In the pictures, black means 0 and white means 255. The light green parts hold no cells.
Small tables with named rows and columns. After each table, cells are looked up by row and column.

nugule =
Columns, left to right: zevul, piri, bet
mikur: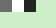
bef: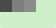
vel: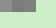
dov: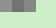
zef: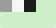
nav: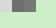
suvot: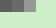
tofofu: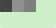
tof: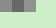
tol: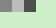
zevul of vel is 141
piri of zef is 246
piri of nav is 110
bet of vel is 128
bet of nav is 120
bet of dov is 135
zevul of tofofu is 68
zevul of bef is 74
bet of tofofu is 127

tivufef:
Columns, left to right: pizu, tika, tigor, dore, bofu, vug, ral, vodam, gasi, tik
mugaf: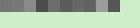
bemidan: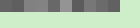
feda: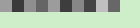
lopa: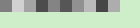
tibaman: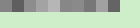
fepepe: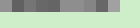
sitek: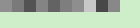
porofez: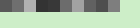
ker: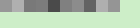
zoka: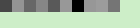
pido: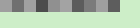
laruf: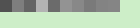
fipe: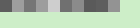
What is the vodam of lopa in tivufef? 186
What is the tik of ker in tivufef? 149
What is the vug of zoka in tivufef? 152
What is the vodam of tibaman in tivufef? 119
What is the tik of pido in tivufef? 93
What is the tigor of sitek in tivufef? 83
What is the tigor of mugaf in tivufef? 138
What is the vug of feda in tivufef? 61
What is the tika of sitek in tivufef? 122
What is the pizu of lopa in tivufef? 127
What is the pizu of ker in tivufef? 151
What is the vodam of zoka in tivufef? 151
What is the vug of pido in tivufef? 163
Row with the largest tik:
lopa

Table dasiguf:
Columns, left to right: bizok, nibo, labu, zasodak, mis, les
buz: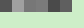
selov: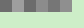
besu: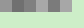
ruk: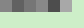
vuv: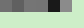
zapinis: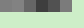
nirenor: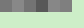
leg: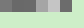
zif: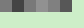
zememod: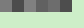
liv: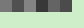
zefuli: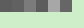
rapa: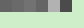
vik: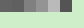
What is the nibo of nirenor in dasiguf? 136
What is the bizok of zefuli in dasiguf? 93
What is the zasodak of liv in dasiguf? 56
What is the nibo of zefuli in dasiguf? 97
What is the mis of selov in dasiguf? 118
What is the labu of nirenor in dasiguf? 115
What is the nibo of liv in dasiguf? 80
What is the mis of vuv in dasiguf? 25
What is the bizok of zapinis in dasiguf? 126
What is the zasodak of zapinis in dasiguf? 62
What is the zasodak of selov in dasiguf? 140
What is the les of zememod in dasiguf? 77
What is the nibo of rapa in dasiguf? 106
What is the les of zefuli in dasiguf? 102
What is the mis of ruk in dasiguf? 77
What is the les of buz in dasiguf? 95
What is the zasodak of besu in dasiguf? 168

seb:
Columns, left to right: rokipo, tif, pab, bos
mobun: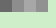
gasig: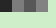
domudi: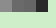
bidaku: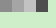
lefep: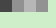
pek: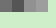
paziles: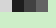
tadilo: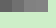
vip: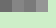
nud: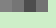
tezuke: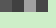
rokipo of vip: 108
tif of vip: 133
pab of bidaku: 194
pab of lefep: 182
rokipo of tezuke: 86
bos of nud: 114
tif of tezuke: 64
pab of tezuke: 161
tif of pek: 85
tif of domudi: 106
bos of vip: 149
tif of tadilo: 112
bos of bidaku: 78
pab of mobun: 167
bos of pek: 157
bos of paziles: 99
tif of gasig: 124
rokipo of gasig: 38
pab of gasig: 87
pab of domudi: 102
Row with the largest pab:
bidaku

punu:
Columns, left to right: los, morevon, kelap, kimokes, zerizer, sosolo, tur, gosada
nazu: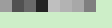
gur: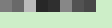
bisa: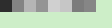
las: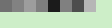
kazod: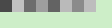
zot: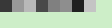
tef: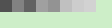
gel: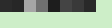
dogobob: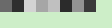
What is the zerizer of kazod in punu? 99
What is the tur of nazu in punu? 168
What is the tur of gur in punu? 82
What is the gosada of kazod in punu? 189
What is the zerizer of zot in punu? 128
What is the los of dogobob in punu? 106
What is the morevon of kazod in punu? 193
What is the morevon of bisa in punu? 132
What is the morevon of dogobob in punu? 46
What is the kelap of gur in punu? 187
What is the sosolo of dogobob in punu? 43
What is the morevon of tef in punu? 130
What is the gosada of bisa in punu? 134
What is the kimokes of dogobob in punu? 166
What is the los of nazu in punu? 157
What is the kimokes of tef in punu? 160

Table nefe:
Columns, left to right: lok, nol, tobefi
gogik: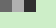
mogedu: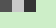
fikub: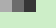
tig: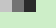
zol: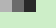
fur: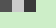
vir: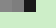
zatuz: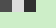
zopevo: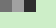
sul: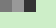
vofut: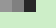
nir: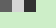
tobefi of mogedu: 53
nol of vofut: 128
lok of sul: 121
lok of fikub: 173
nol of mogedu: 201
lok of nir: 96
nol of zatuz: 221
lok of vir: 134
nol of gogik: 176
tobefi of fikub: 54
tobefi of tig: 42
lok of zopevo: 114
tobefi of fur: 58
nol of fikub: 108
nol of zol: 107
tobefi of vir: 25

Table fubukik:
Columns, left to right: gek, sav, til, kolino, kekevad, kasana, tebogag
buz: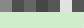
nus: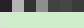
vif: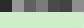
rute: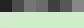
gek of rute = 34
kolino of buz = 70
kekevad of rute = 64
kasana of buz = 226
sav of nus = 180
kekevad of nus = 66
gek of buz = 136
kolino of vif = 122
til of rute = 117
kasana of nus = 70
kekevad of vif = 74
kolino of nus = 142
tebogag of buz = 86
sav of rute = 76
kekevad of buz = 87
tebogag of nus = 59

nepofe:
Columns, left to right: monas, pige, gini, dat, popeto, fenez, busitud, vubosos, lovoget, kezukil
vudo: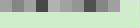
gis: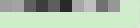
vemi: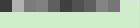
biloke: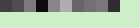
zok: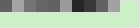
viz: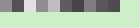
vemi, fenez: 64
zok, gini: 117
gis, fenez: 41
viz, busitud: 68
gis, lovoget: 113
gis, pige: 164
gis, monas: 158
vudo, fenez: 162
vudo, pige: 133
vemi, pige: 178
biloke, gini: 123
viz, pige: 82
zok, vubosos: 57
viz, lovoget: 87
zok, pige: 164
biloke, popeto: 134
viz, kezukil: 77
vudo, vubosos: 81
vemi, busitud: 81
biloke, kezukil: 46
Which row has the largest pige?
vemi

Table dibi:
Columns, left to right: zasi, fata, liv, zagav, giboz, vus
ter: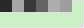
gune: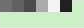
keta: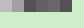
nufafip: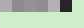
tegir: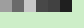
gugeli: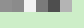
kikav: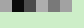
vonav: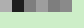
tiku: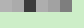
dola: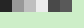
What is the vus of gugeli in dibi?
180
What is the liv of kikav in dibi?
75
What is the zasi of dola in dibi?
37
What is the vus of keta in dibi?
82
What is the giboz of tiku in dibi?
162
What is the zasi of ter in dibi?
41
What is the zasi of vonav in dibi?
175
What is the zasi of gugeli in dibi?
144
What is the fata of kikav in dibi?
10
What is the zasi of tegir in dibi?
158
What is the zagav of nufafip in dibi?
143
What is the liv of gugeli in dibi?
242
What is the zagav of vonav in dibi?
158
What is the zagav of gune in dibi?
171
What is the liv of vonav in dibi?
126
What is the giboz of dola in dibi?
73
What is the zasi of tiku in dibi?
179
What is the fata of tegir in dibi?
106
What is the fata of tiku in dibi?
171

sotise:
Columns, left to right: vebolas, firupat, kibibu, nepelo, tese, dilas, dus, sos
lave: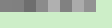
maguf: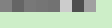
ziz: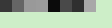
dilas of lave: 129
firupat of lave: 128
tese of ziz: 11
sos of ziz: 168
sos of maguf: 160
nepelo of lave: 139
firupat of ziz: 101
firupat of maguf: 101
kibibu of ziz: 153
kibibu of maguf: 120

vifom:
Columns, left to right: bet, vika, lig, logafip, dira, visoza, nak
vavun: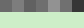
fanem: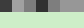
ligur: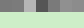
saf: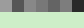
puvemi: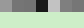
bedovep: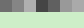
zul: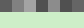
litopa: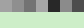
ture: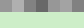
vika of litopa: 143
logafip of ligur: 85
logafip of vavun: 111
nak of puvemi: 118
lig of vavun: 97
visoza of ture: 163
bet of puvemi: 153

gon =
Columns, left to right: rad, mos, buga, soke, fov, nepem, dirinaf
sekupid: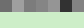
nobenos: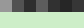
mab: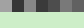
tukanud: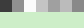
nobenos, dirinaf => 54
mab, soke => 58
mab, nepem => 121
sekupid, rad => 110
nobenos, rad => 152
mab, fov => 77
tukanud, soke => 196
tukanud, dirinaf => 137
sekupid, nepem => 50
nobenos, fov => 49
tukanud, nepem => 187
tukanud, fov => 160

